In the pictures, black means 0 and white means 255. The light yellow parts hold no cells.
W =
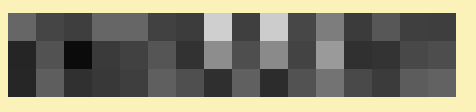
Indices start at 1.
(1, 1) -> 102
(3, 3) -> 48
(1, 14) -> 87
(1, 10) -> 204
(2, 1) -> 37
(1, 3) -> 62
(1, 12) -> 125
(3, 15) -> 92
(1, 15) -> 63
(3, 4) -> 56
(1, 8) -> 207
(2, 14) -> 51
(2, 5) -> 65
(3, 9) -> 96
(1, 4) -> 102

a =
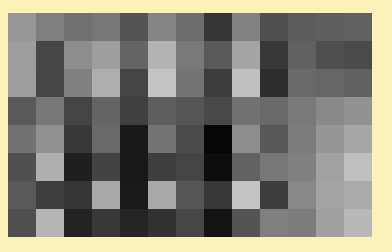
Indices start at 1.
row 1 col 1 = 151
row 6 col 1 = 80
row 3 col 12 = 102
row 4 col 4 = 100
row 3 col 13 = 97
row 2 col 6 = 179
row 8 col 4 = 56
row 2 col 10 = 56
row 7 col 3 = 54
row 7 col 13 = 171
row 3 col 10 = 46
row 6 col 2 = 175
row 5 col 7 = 75
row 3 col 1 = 157
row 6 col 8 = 13
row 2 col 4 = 158
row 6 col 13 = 191
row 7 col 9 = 196
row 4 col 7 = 85
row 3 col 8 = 60
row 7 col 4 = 169
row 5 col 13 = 166
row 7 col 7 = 85
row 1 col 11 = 91
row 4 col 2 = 119
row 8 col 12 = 160
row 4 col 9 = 114
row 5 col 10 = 88
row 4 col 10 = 105
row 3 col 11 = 105

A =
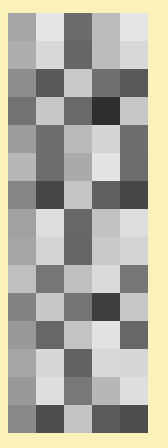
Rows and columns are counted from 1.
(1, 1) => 165
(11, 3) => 116
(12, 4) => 226
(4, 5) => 199
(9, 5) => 212
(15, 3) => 196
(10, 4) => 218
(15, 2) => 77
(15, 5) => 77
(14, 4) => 183
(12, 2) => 103
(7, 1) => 133
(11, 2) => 200
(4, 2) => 199
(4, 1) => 114
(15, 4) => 90
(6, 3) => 170
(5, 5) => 110
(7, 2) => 70
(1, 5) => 229
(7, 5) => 70

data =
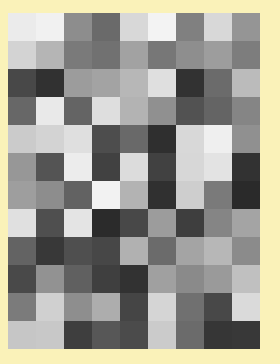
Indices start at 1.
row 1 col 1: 235
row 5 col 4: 77
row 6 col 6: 65
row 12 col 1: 198
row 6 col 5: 220
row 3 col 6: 223
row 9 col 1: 99
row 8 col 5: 72
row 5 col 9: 144
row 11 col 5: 69
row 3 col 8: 107
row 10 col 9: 192
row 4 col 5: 179
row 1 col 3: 141
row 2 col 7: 142
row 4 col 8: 100
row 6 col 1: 151
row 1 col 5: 216
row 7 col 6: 48
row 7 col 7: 206
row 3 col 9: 187
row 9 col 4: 71
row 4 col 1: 103
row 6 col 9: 50
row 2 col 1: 211
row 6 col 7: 215
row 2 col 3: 122
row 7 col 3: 98
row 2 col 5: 162
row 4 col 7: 82
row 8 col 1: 224
